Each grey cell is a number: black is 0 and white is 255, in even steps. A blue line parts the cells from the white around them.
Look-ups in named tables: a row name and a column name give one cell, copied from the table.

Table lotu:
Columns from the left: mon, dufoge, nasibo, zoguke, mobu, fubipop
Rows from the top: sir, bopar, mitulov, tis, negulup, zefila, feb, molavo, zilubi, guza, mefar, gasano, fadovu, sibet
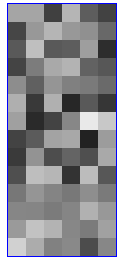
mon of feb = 160
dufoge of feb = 42
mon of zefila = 175
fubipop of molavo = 156
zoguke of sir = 181
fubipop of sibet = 135
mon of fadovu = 154
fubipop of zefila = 54
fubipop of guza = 87
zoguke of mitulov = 93
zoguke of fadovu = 135
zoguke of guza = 51
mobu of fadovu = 123
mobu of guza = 188

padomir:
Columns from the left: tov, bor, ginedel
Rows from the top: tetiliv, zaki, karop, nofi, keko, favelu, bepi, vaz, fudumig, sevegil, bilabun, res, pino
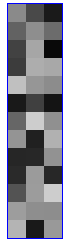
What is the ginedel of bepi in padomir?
144
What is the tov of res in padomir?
157
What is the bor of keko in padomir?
150
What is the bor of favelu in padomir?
64
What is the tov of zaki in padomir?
98
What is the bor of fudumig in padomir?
39
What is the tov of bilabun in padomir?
83
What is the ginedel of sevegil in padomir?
39
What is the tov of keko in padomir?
192
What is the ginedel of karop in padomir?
9
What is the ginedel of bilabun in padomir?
205
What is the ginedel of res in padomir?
141
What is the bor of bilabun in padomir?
156
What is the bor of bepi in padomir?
205
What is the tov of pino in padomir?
180
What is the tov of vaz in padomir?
148
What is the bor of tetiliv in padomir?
73
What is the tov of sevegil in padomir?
42
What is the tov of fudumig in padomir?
38

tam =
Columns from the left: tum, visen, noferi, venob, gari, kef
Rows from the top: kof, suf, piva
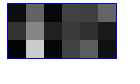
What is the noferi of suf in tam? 33
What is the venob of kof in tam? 66
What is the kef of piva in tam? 16
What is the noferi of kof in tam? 8
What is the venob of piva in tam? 65
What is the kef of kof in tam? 100
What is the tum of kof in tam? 13
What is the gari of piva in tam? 93
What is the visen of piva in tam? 204
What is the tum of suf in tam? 50
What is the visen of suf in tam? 133
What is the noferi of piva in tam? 6
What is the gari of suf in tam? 47
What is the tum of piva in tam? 4
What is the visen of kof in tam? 99
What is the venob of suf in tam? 58
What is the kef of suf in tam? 26
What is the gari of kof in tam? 64

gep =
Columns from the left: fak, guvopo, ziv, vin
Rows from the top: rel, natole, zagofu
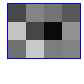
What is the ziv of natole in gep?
10
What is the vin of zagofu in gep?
130
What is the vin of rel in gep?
88
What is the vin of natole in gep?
146
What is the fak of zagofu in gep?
113
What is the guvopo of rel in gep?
132
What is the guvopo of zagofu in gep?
200
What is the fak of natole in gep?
196
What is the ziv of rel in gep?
116
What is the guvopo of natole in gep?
70
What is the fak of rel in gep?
72
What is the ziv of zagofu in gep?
125

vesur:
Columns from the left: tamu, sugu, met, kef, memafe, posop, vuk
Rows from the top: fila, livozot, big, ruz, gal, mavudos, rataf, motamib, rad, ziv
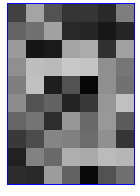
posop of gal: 143
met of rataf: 45
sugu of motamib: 76
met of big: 26
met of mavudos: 99
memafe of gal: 7
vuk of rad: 182
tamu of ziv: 44
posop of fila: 41
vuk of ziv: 111

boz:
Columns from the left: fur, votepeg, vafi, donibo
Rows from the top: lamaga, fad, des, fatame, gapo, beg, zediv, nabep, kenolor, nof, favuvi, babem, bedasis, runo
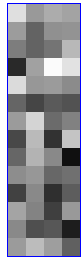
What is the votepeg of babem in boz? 131
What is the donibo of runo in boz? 96
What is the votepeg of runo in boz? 188
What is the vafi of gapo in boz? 155
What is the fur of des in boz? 125
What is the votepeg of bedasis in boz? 79
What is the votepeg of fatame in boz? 161
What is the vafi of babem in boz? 63
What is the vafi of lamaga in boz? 172
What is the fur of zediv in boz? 155
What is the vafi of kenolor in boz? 137
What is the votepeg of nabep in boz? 186
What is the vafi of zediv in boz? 107
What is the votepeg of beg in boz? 69
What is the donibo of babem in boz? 153
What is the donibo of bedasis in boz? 29
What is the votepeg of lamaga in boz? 153
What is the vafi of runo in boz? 158
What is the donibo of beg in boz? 82
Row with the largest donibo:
fatame

